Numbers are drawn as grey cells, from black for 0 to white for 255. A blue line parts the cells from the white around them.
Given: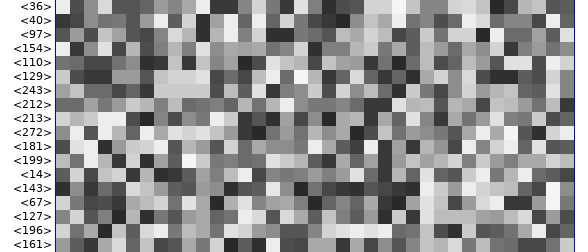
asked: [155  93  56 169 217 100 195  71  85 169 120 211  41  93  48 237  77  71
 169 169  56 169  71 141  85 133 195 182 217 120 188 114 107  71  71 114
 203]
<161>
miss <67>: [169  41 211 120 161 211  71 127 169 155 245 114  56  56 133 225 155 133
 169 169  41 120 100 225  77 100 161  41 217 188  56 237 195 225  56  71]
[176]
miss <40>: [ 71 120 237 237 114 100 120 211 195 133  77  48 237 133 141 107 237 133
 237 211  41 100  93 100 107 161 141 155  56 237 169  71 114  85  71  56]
[217]
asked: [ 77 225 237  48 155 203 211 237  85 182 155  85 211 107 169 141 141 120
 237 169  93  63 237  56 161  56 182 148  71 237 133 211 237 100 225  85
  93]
<181>
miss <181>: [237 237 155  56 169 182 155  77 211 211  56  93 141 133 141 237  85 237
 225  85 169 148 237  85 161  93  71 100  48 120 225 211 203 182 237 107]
[63]
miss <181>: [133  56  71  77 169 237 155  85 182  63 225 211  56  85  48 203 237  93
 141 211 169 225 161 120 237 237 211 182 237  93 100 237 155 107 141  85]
[148]
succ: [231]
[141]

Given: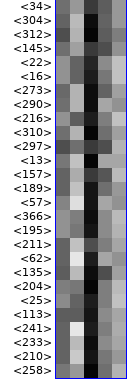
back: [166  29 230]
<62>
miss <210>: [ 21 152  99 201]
[119]
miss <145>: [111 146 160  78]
[58]
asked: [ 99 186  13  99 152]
<304>
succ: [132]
[222]
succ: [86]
[186]

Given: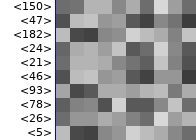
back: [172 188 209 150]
<5>
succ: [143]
[209]
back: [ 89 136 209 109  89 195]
<24>
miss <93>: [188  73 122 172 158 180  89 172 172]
[165]
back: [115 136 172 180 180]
<21>
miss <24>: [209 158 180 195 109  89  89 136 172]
[102]

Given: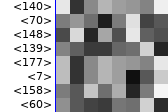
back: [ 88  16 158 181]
<7>
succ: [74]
[217]
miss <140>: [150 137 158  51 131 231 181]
[239]
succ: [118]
[111]

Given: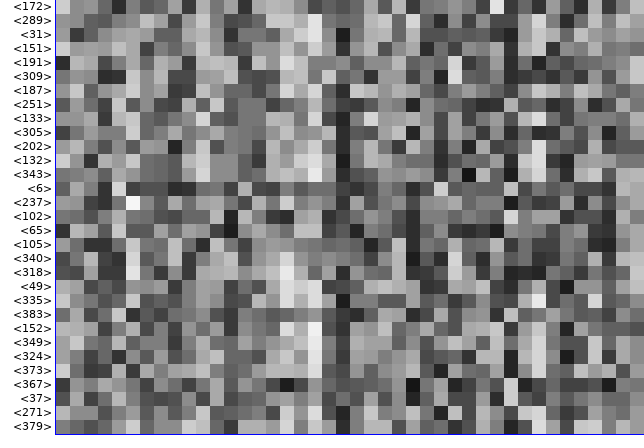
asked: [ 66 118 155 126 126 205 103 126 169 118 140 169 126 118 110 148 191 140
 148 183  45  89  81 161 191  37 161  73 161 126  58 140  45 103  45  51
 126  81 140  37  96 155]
<305>
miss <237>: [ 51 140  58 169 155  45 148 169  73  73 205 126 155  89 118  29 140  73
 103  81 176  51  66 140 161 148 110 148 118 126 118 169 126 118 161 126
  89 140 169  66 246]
[134]

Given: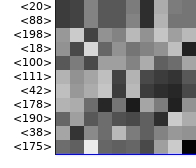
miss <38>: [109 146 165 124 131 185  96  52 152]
[138]
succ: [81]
[73]

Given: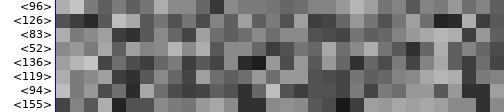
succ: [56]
[138]
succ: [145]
[138]

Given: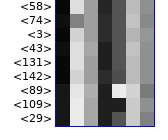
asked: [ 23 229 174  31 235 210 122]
<89>
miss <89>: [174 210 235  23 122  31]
[229]
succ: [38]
[84]
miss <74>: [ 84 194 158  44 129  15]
[137]

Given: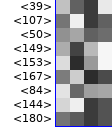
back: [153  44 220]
<153>
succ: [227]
[103]
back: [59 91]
<180>
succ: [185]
[246]
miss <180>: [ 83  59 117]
[91]

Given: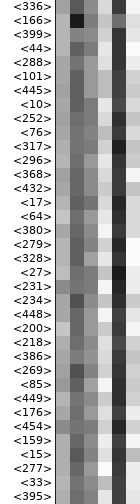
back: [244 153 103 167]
<448>
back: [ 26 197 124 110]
<27>
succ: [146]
[217]

